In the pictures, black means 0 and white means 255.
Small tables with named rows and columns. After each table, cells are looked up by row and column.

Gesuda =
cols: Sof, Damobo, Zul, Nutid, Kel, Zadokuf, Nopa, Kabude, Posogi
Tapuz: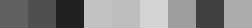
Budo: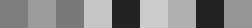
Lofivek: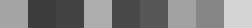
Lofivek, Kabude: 134
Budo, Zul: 121
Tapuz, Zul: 33
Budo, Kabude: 34
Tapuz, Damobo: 79
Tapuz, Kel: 190
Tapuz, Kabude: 64
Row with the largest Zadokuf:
Tapuz

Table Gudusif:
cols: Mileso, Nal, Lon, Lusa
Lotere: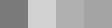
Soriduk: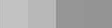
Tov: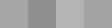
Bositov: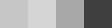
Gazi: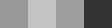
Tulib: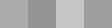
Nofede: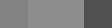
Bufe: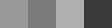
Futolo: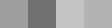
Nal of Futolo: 113
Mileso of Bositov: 199
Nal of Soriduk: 183
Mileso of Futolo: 157
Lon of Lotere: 176
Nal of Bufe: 122
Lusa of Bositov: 62
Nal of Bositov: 213
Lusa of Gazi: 51
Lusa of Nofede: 80
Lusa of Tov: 163
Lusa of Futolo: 179
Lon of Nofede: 141

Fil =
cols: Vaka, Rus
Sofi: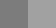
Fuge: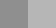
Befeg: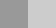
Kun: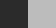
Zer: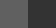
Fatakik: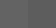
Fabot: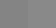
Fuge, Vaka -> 143
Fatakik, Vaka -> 99
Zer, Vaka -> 96
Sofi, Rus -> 161
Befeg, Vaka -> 153
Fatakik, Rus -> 93
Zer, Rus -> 51
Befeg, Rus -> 204
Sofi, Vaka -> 124
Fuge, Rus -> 182

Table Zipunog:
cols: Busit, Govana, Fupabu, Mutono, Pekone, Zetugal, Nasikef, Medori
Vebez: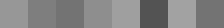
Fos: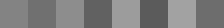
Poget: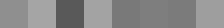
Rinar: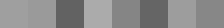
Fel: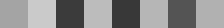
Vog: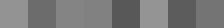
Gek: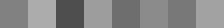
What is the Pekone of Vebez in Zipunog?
159
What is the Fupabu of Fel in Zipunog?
59
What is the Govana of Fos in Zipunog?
112
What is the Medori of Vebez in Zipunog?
115
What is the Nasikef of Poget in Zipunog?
123
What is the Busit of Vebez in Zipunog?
151
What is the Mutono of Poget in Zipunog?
163
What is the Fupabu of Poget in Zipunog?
89
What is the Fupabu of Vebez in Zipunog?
115
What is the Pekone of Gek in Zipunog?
110
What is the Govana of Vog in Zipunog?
108
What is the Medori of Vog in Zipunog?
116
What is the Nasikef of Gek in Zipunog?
120
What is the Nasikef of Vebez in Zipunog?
162
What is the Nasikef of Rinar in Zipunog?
157

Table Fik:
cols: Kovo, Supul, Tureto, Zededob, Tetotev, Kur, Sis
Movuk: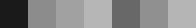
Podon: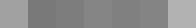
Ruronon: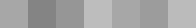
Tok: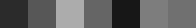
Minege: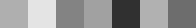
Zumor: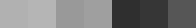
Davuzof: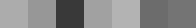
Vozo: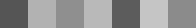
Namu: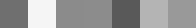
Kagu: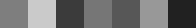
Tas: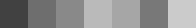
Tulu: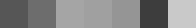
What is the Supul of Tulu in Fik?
109
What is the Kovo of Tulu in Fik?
86
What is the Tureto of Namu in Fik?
139
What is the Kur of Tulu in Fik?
61
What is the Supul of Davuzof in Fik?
151
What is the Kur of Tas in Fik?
120
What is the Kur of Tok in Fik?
125
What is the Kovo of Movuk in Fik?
26
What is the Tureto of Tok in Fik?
172
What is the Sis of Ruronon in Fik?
187
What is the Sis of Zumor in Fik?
86

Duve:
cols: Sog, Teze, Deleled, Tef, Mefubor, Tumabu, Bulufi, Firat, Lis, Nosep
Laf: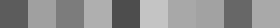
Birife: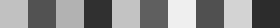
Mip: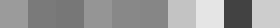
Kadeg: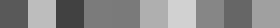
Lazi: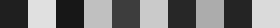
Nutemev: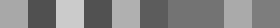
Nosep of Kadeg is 160
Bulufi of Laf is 168
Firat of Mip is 229
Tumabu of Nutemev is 92
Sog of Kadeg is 89
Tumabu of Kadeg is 175
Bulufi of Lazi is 39
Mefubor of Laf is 77
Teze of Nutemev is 80
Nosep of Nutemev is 125
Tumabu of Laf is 196
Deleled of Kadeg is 65
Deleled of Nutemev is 203
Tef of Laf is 175

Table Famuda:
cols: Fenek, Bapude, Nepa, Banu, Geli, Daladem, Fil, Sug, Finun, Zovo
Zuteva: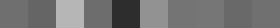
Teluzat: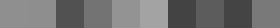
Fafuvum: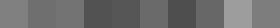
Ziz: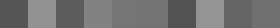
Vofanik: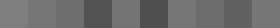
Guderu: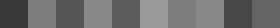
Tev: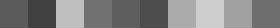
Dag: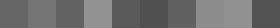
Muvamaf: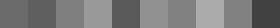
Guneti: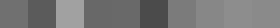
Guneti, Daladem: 75
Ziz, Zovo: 111
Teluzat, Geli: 147
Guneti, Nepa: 161
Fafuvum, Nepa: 115
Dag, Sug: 141
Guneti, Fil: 123
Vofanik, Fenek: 126
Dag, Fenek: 102
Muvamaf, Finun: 129
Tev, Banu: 113
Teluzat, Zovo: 121
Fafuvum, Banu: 82
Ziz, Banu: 130
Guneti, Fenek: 112
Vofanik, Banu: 82
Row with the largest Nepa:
Tev

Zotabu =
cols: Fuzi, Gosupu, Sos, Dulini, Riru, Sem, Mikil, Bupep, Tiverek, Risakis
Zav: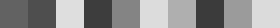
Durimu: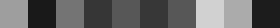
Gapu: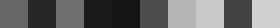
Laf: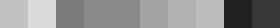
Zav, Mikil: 175
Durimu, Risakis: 28
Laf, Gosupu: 219
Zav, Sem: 220
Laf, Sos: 124
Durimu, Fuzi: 158
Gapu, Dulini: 25
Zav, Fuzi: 98
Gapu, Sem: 76

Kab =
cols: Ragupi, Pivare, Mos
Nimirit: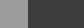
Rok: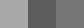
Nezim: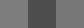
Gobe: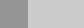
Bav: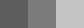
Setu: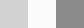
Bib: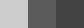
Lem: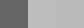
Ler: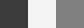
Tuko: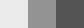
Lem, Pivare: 190
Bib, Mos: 67
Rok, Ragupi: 169
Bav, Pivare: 123
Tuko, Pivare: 148
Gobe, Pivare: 204
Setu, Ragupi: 210
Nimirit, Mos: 60
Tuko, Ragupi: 234
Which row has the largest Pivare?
Setu

